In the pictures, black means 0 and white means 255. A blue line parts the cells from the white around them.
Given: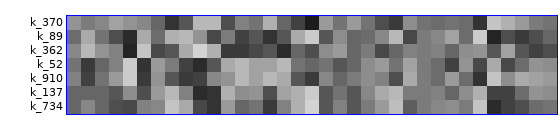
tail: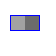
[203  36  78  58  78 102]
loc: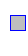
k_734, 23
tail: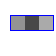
[ 72 108 147 141]
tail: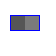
[154 190  94 123 135 141 123 196  43  65  78 108 115]
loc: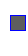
k_734, 24
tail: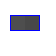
[129 135 196 170  72  51 154 102 115  58 129 176 211  86 129  86 123 154
 190  94 123 135 141 123 196  43  65  78 108 115]
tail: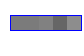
[176  65  65 108 147 141]

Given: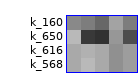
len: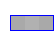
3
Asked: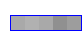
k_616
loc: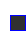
k_650, 2
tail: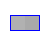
[144 157]
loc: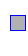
k_616, 1
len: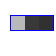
3
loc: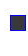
k_650, 1

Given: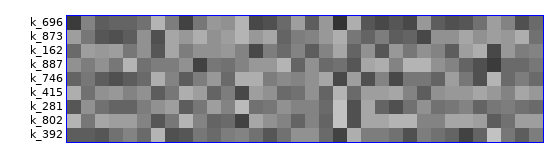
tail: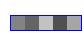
[166 180 180 131 131 166 166 158  93 113 158 158]
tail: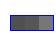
[106 125 131 113  86 113 145 145 106  66 174 125 125 113  80 125 113 100
  66 100 194 119  93 125]
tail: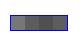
[106 174 131  93 125 152 106 174 174 125 138 131 145 166  72 158  80 131
  72 119 119 100 158 119  80 180 106 125 106]
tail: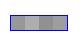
[180 152 166 100 125 131 152 174 119 100 125  93 100  72 145 145 166 145
 158 152 174 113]
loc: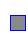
k_746, 15
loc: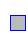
k_281, 12
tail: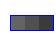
[106 106 119]

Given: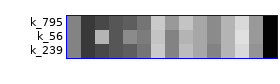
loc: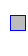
k_239, 8
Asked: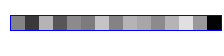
k_56
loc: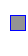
k_239, 13

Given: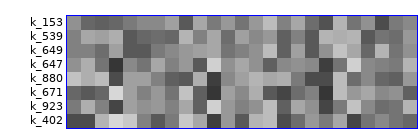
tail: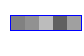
[ 89 145 194 167 103 180 116 145]
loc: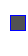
k_153, 18

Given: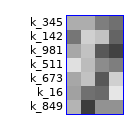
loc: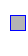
k_849, 0
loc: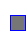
k_142, 0

